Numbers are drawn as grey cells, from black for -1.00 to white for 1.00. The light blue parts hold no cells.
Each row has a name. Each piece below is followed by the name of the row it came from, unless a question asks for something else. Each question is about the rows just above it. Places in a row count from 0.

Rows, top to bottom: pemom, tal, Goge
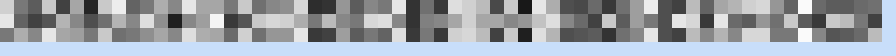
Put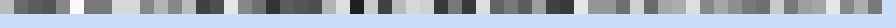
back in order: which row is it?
Goge
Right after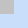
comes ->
[0.74]
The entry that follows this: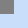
[0.06]
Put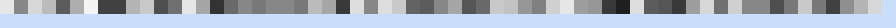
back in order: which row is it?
tal
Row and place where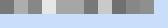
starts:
pemom, 10
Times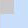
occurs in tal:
4
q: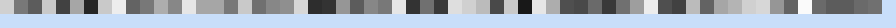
pemom

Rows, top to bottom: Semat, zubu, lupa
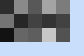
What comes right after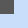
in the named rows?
[0.29]
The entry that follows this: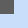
[0.56]

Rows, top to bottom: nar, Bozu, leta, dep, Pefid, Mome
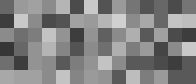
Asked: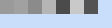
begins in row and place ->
nar, 1
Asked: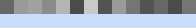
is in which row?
nar
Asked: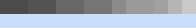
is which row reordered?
nar
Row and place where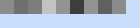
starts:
leta, 0
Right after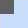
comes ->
[0.09]

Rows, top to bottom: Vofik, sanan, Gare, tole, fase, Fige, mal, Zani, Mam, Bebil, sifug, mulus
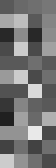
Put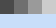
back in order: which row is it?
Fige
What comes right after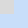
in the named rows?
[-0.36]
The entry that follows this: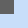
[-0.30]
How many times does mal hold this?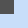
3
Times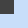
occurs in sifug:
2
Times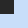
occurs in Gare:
2
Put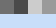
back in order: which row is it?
Fige

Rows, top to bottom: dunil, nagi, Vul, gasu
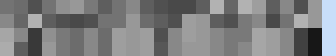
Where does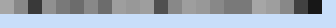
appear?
Vul
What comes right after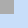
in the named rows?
[-0.26]
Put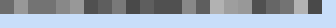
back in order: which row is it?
nagi
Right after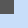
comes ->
[0.07]

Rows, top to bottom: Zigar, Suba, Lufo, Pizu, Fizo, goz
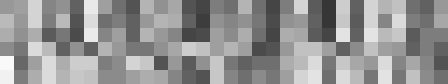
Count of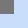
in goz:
3
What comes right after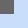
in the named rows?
[0.25]

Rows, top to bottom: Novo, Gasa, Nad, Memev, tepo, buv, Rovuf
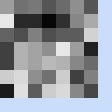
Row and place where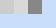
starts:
Rovuf, 3
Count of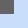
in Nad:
1

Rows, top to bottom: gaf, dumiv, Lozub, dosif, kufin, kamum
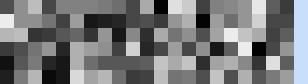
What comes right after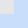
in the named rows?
[-0.26]
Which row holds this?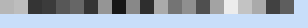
Lozub
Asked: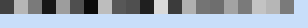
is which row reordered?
kamum
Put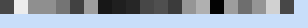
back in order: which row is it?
dumiv
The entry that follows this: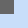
[-0.59]

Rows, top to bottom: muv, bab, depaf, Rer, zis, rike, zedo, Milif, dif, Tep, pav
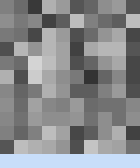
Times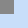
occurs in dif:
1
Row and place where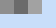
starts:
Milif, 0

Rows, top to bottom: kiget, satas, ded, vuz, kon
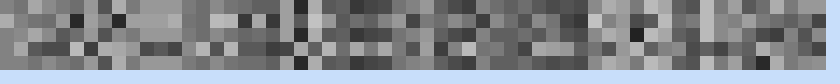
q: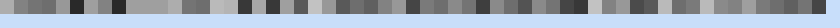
satas
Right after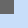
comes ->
[-0.14]
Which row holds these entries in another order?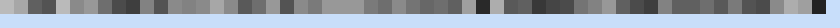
ded

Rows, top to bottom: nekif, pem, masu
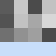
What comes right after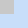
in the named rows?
[-0.41]
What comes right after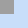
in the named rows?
[-0.41]
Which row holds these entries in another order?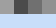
masu
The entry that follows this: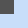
[0.52]
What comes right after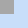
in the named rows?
[0.69]

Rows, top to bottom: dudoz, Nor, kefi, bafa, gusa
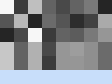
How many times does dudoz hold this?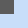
0
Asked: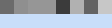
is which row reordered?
gusa
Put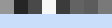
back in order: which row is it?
kefi
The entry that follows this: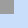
[0.12]
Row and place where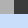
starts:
gusa, 2
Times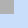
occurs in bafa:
1

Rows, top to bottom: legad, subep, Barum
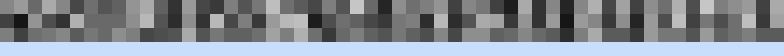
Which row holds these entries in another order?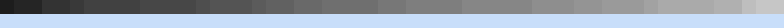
legad
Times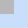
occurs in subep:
4

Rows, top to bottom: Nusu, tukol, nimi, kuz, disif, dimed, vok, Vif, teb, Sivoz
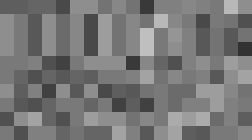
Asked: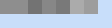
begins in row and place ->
teb, 7
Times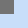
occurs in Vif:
0
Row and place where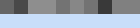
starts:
Nusu, 3
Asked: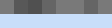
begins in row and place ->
Vif, 0
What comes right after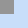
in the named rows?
[0.00]
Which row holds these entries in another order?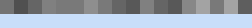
dimed

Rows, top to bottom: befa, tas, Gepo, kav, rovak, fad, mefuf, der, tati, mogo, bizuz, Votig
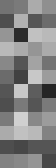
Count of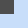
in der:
1
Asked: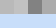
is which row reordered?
mogo
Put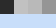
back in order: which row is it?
Gepo
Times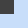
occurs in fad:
1
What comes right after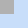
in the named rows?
[-0.33]
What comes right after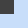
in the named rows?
[0.57]

